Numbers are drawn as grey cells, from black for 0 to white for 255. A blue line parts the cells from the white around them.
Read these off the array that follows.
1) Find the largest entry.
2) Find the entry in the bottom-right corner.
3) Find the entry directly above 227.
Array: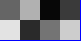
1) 227
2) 205
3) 101

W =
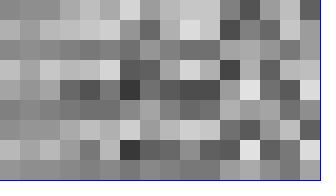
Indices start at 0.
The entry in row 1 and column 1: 156
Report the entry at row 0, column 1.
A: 142
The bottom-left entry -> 149
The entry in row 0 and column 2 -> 142
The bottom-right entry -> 164
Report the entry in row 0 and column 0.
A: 136
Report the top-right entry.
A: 96
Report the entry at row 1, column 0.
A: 176
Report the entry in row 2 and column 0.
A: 136

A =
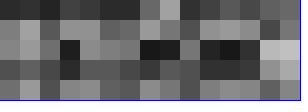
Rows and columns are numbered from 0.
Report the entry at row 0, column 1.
49
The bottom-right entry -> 133
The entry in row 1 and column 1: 161
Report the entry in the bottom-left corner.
111
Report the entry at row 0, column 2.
36
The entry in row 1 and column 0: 126
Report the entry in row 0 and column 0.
43
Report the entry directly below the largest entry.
169
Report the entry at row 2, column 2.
111
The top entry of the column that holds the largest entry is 104
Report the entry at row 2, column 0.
133
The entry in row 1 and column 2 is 88
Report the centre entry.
24
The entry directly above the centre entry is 153
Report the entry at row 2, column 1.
153

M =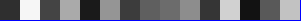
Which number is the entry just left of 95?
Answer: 60
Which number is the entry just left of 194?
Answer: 89

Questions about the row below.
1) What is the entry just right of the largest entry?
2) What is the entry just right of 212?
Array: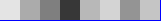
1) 171
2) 148

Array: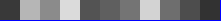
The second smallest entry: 57
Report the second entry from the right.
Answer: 77
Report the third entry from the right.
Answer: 110

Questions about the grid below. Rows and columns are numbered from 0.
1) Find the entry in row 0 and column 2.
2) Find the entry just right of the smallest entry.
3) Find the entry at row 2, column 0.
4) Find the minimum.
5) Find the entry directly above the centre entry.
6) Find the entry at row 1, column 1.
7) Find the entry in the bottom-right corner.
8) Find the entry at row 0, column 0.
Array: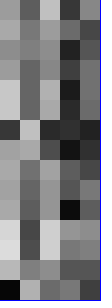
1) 192
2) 177
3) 141
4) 6
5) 42
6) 120
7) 63
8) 156

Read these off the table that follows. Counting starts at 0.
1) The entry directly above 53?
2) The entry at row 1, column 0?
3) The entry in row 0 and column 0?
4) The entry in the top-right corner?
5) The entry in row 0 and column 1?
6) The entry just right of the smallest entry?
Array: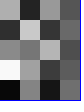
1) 153
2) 47
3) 175
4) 85
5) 35
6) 132

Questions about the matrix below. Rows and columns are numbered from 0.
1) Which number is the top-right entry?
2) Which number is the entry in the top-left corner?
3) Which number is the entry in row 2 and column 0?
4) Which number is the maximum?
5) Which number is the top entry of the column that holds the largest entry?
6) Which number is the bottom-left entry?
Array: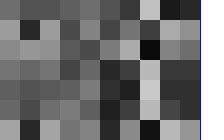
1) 40
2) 110
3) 138
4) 201
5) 193
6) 164
